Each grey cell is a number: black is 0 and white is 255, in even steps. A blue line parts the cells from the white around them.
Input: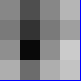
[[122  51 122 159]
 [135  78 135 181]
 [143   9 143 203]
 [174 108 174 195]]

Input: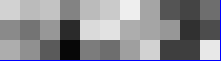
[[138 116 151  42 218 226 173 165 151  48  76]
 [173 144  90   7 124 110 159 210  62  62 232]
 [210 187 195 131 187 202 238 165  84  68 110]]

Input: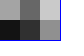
[[ 19  48 144]
 [164 103 202]]

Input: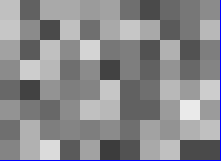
[[104  66 147 126 132 198  97 111 184 155 205]
 [111 177 126 132 126 139 111 162 147 177 192]
 [132 177 219  90 162  60  82 169 192  74  74]
 [139 205 184 111 139  66 126  97 147 104 132]
 [147 119 104 139 192 184  97  97 155 234 155]
 [162  90 192 139 212 119 126  82 177  82 126]
 [192  97 169 169 155 162 111  74 104 119 139]
 [198 139  74 192 111 169 198 169  90 119 184]]

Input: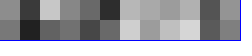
[[120  33  98 113  71 105 207 156 191 214  90 127]
 [141  58 199 135 105  45 183 169 156 177  84 148]]

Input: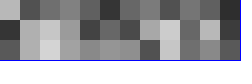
[[ 53 176 198 155  67 103  74 168 204 103 184  60]
 [ 89 176 212 162 137 149 143  81 198 111 137  89]
 [184  81 111 129  96  53 103 123  81 117  96  46]]
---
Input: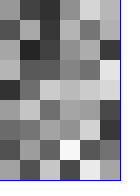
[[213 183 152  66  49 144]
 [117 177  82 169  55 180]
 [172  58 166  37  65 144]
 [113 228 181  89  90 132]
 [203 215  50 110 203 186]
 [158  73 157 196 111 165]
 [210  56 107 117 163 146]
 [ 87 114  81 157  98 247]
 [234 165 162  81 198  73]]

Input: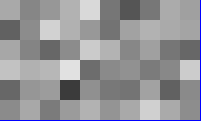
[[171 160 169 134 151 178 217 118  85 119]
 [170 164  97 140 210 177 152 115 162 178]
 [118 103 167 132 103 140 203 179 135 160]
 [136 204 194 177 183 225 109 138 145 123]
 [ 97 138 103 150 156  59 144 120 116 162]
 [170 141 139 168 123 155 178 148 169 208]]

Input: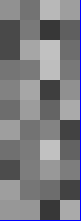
[[184 158 145 115]
 [ 55  95  73 121]
 [193 109  73 166]
 [190 120 117 122]
 [ 62 144 130 166]
 [100 170 109 156]
 [131  66 158 115]
 [193  98 112 123]
 [152 125  76 125]
 [109  66 158 118]
 [ 55 170 151 150]]

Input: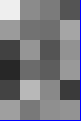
[[123  84 238 139]
 [111 165 155 114]
 [ 84 146  65 149]
 [ 93 153  39 107]
 [137  58  67 184]
 [143 147 159 121]]

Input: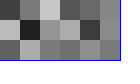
[[104 135  64 122 199  86]
 [ 59 139 187  32 149 172]
 [142 121  96 171 122 112]]

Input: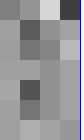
[[214  63 127 148]
 [146 162 160  91]
 [132 185 157 117]
 [146 162 160 159]
 [146 162 167  84]
 [146 162 160 117]
 [163 151 159 174]]

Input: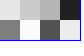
[[182  33 231 203]
 [ 82 236 125 251]]

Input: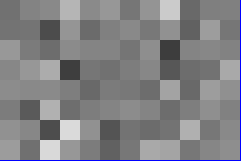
[[127 128 113 131 137 181 138 151 118 148 203 105]
 [157 118 115 116  76 149 107 128 137 120 145  97]
 [135 130 152 123 109 139 132 132 117 142  61 132]
 [114 169 135 151 172  62 118 113 125 135  87 109]
 [157 144 140 137 138 126 105 123 120 109 163 105]
 [143 129 124  90 177 110 125 132 140 132 109 126]
 [119 137 145 135  77 218 145  84 115 108 115 176]
 [134 142 156 112 217 151 124  97 119 169 164 119]]

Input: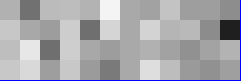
[[158 141 177 113 187 189 179 244 169 162 195 158]
 [140  31 199 168 157 205 111 213 169 211 181 185]
 [163 179 190 231 111 206 168 157 169 177 162 145]
 [145 159 200 217 158 200 155 122 169 222 189 154]]
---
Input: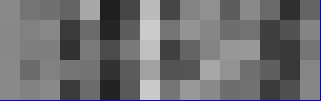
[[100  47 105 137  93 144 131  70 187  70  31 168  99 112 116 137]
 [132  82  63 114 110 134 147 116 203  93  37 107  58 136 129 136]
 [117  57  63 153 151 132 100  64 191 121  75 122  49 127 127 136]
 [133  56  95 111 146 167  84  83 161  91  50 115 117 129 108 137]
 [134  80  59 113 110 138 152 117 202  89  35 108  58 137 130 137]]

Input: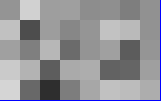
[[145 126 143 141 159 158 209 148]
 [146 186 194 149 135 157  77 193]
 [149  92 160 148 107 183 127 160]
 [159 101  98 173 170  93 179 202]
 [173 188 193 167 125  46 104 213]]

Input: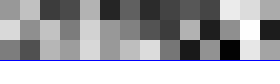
[[171 220 235  69  87  67  43  96  37 179  74  60 193 152]
 [ 28 254 143  30 178  60  83 129 152 210 124 194 143 217]
 [164 231   3 146  25 118 220 190 153 216 157 182  80 125]]

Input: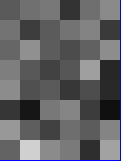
[[138 111  51 120 112  90]
 [ 58 131 115  91  61 115]
 [141  97  76  92 144 102]
 [ 39 159  86  66  88 126]
 [ 41  77  55  90  80 140]
 [ 16  60 133 120  22  54]
 [132  92 110  65  94 152]
 [162  46 122 139 208  99]]

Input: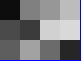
[[188 151 128  13]
 [217 209  59  74]
 [ 38 107 162  94]]

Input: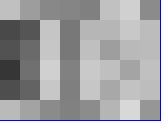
[[139 208 193 128 133 136 157 192]
 [188 200 182 182 120 197  85  73]
 [187 185 158 191 120 198 106  82]
 [192 164 191 201 129 208 112  54]
 [189 194 168 198 127 199  99  78]
 [150 216 181 140 129 139 163 186]]
